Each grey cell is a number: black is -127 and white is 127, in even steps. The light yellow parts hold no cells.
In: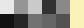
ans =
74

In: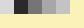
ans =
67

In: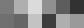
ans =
67

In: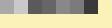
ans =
40

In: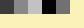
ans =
8

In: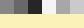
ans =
74
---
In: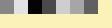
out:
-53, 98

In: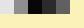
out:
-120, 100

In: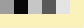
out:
70, 100

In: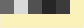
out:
-46, 89

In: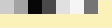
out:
-54, 117

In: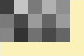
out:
27, 69

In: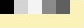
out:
116, 116

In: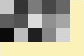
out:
92, 92

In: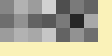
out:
-39, 81

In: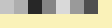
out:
5, 89
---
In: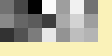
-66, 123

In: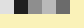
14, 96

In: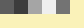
37, 111

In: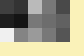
-7, 112

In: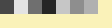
-90, 99

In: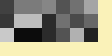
-84, 73

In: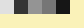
20, 96

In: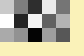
116, 126

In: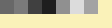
-97, 92

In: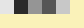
21, 101
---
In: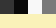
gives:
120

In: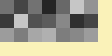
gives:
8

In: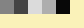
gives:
46

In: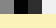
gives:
-81

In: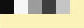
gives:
-65

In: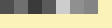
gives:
16

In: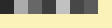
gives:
-56
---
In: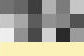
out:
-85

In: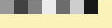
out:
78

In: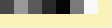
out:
-5

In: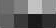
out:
-101

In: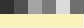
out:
91

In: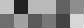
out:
-60

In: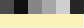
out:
79

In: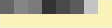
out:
-35

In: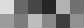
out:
-65
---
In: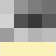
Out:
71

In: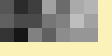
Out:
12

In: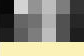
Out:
61

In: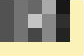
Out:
-57

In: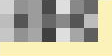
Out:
94

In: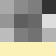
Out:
-1
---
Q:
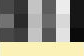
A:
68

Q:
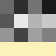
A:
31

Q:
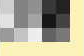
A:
109

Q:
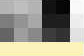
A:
9

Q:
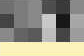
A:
-38

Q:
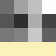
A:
72

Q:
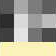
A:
-12

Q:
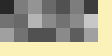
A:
-46

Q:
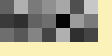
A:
4

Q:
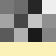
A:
-101
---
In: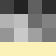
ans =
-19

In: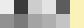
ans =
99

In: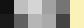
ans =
33

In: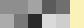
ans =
-36

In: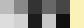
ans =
-24

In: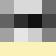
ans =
-110

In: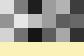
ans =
-33

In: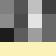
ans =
99
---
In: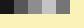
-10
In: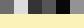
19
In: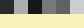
77
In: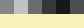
-49
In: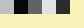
-83
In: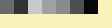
-120
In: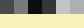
47
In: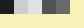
-22
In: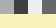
-24
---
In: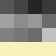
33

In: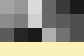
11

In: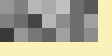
1

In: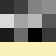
89

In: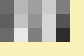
-32

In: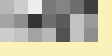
35

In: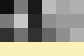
-5

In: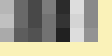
64
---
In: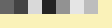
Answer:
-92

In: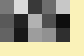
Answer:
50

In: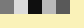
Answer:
-112

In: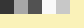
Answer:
-45

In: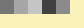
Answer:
69

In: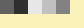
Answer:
103

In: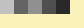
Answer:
16

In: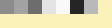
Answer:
100
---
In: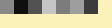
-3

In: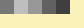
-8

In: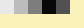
-2

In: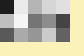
42

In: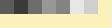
3

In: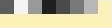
-6

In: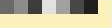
-21

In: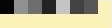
-41
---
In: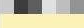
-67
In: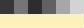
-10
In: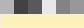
-61
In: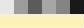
28
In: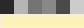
53
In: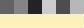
4
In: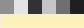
100
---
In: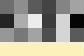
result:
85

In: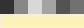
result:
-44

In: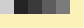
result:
-34

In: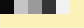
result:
-75

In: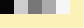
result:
43

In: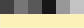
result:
24

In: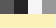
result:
117

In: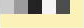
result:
116

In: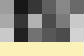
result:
-51

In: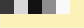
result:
14
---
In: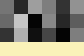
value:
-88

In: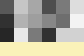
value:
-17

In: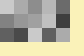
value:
64

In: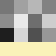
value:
-17

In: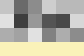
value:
-55

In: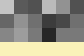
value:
-55

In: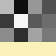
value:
-38
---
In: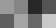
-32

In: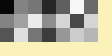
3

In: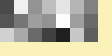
-43

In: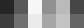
-66

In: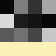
91

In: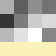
-74

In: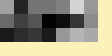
-21

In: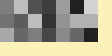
-14

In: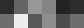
-18
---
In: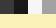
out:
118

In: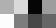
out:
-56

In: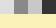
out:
72

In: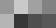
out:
-48

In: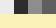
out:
13

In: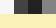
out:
-94

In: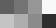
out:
11

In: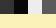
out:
109

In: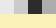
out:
-83

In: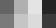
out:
91
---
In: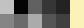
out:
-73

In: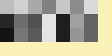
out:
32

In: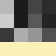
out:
-38

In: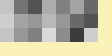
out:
-22

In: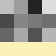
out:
-5

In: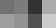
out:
-77

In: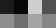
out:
78
